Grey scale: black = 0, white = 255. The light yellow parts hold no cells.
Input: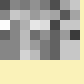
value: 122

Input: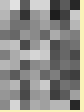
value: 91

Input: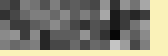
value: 126

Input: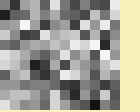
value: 160

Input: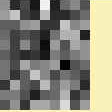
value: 73

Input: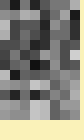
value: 119

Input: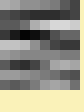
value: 144

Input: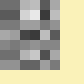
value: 180
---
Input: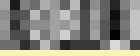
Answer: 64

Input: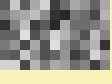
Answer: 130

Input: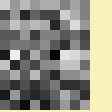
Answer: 162

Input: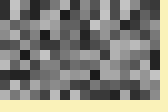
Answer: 139

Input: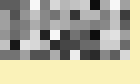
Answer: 215

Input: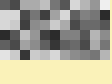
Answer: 181

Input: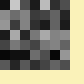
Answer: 78

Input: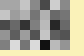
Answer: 148

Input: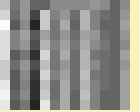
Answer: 160
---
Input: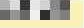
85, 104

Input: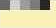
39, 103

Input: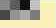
193, 72

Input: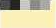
168, 76

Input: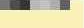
96, 118

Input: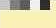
46, 198

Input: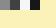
23, 138

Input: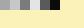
11, 167
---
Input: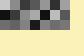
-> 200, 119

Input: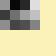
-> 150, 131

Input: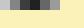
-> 199, 155

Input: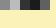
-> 137, 96

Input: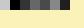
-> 201, 31

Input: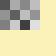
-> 84, 223

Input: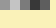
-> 151, 94
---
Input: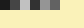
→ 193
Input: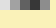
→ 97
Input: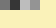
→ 189
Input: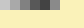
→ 129
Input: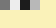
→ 28
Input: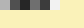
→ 38
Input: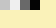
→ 105
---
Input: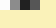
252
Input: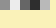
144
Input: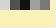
212
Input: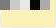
123
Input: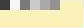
61
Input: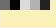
109
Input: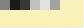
130
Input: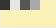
51
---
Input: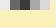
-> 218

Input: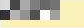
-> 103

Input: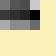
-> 57

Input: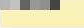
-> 143

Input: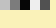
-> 81

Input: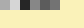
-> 92

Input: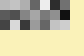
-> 237

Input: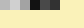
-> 73

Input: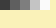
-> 250

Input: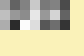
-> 121
